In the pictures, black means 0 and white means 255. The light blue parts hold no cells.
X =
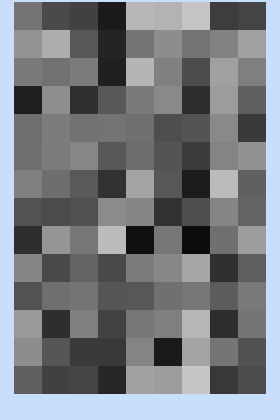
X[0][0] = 116
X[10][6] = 118
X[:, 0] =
[116, 147, 121, 32, 111, 111, 127, 82, 46, 133, 82, 153, 141, 95]
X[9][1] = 73
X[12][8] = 81
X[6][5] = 87
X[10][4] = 87
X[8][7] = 112
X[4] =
[111, 124, 114, 115, 111, 78, 84, 137, 58]
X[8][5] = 118
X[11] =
[153, 46, 127, 66, 119, 127, 182, 45, 117]
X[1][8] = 160
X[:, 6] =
[197, 115, 76, 45, 84, 60, 28, 78, 12, 166, 118, 182, 164, 197]
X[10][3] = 86
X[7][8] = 100
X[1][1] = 173
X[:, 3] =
[27, 36, 32, 88, 115, 87, 49, 139, 188, 73, 86, 66, 57, 39]
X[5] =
[111, 123, 134, 87, 108, 84, 60, 132, 145]
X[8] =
[46, 149, 118, 188, 17, 118, 12, 112, 157]
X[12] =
[141, 86, 58, 57, 132, 25, 164, 117, 81]
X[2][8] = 127
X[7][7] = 133
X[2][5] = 128
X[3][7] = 156

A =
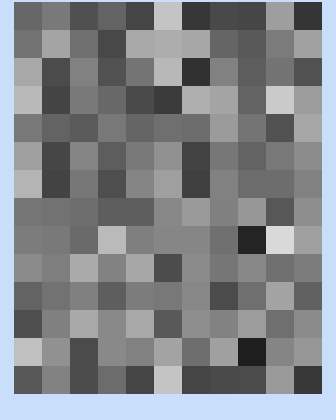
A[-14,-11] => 103
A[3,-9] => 121
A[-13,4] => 168
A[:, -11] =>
[103, 115, 168, 185, 120, 159, 180, 118, 124, 138, 99, 78, 192, 87]
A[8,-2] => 217
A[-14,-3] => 70
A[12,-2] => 133
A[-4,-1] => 97
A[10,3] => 94
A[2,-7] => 116
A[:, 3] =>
[99, 72, 81, 104, 120, 93, 78, 93, 186, 130, 94, 137, 137, 108]
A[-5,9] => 112
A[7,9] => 87
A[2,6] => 49
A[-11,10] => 156
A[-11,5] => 59
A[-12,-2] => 115
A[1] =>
[115, 164, 111, 72, 168, 173, 167, 101, 89, 123, 161]
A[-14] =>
[103, 121, 80, 99, 69, 196, 55, 73, 70, 158, 53]
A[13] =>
[87, 130, 76, 108, 69, 196, 69, 74, 75, 153, 56]
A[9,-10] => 126
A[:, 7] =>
[73, 101, 129, 164, 155, 119, 129, 128, 112, 118, 75, 130, 160, 74]
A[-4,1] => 114
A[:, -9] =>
[80, 111, 129, 121, 91, 132, 119, 110, 106, 170, 128, 169, 75, 76]
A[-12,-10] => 75
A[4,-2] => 81
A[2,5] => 184
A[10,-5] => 135
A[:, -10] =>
[121, 164, 75, 68, 99, 70, 67, 114, 121, 126, 114, 128, 145, 130]
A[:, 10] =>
[53, 161, 81, 156, 167, 140, 129, 142, 160, 124, 97, 139, 151, 56]

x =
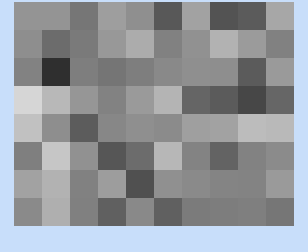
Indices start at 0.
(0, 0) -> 148
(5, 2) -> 145
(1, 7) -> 178
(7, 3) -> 96
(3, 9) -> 102
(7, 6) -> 123
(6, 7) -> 132
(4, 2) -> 92
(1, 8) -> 155
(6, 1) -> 178
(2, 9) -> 154
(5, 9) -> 139
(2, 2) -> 126
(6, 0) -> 162
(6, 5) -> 144
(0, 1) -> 148
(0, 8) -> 91
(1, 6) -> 145
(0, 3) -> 158
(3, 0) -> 214
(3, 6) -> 101
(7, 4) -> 137
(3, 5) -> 180
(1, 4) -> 172
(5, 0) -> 127
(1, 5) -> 129

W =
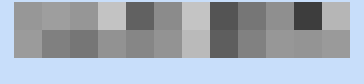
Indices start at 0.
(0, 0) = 151
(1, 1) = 128
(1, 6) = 186
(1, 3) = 146
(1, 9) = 151
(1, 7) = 94
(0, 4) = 97

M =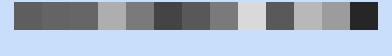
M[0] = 94
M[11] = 156
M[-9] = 122
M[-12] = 100
